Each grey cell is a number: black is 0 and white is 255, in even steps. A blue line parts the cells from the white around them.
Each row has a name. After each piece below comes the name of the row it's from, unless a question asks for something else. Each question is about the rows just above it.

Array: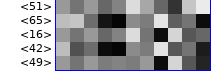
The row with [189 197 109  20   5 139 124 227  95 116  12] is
<65>
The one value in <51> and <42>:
[116]
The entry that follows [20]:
[5]
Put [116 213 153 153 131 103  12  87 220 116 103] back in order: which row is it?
<16>
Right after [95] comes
[116]

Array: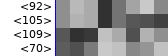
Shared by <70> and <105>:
[80]
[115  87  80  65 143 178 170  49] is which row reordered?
<105>
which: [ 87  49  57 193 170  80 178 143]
<109>

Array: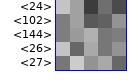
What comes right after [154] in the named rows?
[177]
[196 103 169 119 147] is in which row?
<26>
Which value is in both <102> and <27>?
[147]
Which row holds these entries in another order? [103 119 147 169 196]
<26>

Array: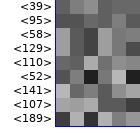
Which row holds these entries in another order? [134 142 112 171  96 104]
<110>
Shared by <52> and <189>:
[126]
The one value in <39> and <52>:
[126]
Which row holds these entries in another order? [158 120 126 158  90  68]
<58>
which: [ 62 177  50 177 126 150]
<189>
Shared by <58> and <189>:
[126]

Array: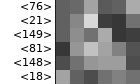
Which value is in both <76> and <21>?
[97]
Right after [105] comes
[163]
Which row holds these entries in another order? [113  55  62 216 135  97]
<21>
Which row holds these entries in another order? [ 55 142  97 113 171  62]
<149>
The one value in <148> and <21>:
[113]

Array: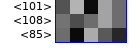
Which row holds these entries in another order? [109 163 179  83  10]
<101>
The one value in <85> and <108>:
[109]
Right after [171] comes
[89]
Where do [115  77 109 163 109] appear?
<108>
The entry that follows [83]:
[179]

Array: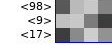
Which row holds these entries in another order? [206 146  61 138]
<17>
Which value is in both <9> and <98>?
[200]
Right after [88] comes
[186]
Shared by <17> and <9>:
[61]
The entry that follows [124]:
[61]

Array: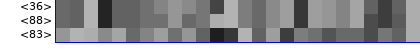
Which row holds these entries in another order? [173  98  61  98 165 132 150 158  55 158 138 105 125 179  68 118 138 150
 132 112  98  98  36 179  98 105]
<36>
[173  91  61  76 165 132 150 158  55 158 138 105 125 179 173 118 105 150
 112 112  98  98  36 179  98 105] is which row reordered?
<88>
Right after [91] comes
[173]

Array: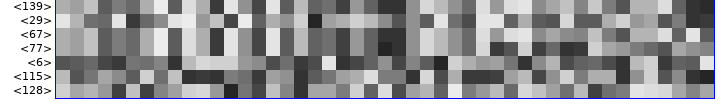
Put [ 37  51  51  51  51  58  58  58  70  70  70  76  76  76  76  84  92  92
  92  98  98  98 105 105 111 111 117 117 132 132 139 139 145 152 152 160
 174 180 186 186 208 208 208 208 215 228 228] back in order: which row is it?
<6>
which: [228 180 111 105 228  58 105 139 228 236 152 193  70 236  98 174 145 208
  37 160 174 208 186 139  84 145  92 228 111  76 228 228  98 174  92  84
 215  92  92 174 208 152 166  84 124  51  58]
<29>
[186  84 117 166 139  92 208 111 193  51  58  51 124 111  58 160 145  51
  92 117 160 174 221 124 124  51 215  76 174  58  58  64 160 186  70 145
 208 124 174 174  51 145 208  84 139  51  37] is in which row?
<115>
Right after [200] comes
[124]

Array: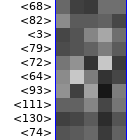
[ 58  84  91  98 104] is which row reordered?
<74>
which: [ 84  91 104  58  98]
<74>
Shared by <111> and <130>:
[70]
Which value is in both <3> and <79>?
[84]
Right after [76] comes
[84]
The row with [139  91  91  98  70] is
<82>

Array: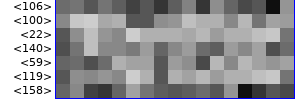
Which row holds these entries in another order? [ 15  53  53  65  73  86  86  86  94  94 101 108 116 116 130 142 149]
<106>
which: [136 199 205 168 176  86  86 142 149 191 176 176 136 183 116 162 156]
<100>
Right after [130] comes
[53]
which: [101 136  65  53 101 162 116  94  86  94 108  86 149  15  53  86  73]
<158>
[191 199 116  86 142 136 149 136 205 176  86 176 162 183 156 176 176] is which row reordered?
<119>
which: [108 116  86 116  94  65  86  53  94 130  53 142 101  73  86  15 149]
<106>

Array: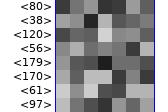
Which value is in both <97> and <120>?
[102]
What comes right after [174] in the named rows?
[110]
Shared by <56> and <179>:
[110]

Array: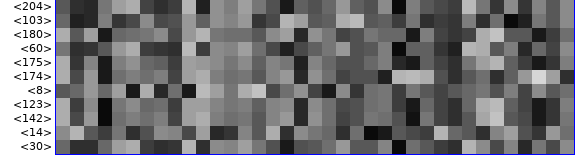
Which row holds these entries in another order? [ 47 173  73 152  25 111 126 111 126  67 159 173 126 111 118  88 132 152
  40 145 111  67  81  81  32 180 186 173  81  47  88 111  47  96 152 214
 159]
<174>
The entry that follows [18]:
[118]
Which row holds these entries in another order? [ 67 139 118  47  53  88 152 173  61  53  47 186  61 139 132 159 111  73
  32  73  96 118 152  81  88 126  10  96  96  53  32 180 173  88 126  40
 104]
<60>
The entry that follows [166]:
[194]
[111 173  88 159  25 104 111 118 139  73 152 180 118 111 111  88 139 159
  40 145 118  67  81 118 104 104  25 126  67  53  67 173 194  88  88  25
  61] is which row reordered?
<180>
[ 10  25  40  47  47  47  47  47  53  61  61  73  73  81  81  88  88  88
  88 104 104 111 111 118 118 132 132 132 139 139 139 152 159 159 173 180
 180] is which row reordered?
<30>
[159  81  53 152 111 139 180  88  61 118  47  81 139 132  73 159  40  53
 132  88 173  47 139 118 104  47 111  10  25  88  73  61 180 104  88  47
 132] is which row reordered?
<14>

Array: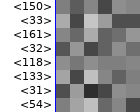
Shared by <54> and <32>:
[71]
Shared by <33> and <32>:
[71]
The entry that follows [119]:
[142]
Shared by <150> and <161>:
[134]
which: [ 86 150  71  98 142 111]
<32>
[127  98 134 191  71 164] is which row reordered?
<133>

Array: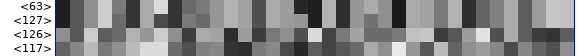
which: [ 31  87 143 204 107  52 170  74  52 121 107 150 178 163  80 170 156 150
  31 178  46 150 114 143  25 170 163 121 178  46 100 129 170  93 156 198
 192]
<127>
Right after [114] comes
[143]

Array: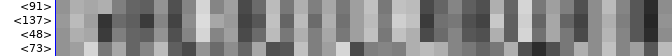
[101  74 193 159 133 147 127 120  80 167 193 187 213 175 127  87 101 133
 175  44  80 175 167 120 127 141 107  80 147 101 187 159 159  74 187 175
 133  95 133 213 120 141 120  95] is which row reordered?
<91>
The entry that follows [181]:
[133]
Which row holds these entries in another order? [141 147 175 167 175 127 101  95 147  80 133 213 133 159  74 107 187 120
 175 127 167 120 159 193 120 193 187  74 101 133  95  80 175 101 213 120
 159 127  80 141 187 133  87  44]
<91>

